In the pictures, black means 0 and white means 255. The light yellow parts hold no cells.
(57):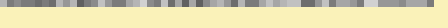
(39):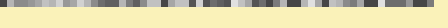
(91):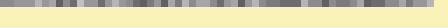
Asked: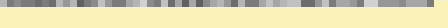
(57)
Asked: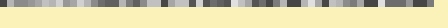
(39)
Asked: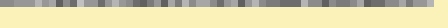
(91)

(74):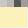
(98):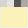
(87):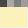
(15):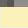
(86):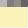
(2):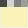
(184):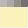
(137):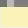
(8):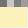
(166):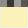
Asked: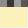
(166)
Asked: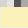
(98)
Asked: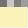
(8)
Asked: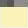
(15)

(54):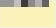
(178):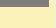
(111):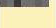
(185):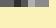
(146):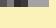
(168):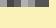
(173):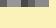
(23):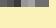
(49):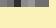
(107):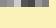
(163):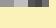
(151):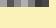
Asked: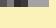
(146)
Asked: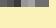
(23)
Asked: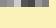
(107)

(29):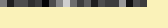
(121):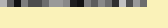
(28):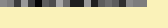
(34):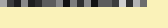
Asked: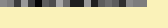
(28)
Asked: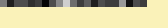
(29)

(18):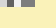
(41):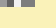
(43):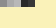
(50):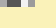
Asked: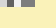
(18)
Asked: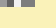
(41)
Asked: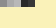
(43)

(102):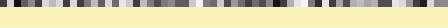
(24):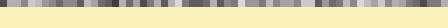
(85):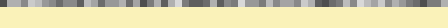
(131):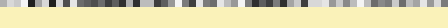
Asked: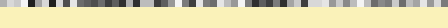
(131)
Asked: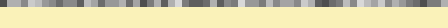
(85)
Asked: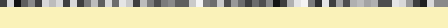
(102)

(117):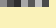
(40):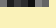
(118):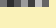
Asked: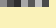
(117)
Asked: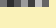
(118)

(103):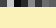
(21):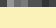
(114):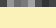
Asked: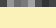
(114)
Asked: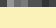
(21)

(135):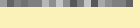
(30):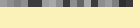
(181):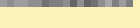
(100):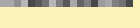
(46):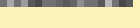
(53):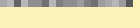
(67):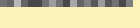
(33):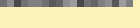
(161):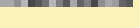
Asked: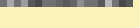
(46)
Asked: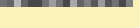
(67)
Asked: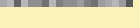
(53)

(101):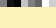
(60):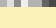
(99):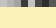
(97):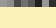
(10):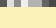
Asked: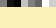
(101)
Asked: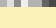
(60)
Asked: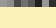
(97)
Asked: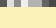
(10)

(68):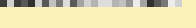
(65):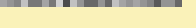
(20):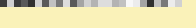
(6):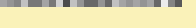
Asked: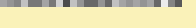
(6)

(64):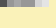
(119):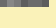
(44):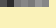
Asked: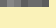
(119)
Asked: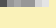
(64)

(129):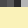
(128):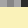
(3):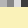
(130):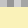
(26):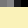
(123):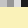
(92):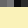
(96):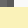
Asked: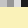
(123)
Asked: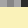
(128)

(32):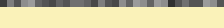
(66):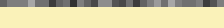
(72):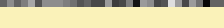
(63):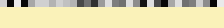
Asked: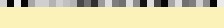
(63)
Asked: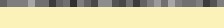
(66)

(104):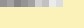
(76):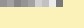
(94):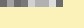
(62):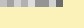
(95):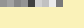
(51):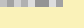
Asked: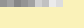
(104)
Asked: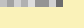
(62)
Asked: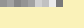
(76)
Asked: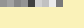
(95)

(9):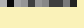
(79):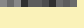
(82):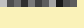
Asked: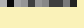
(9)
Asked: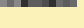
(79)
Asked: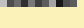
(82)

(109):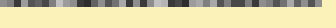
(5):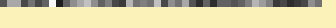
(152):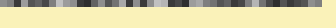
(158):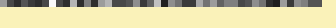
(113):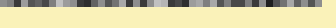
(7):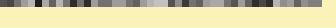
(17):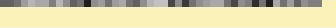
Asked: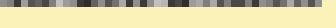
(109)
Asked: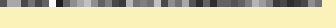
(5)
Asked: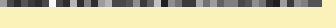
(158)

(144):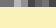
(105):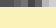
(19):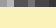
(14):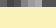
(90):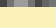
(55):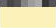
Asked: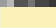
(19)
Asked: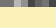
(144)
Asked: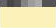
(14)
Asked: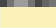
(90)
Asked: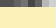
(105)

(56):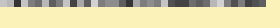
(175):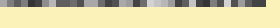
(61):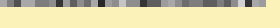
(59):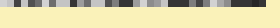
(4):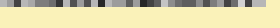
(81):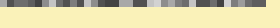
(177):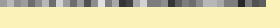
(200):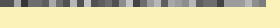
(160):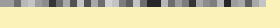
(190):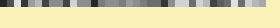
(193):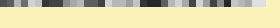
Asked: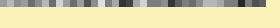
(177)
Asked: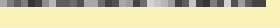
(175)
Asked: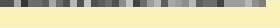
(200)

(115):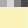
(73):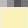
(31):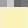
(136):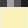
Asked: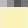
(73)
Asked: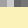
(31)
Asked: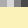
(115)
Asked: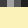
(136)

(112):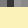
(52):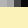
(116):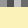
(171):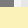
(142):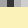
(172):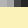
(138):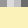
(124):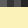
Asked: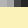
(172)
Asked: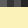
(124)
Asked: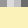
(138)
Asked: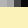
(52)

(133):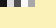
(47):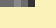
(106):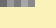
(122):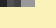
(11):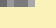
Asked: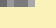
(11)
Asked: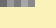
(106)

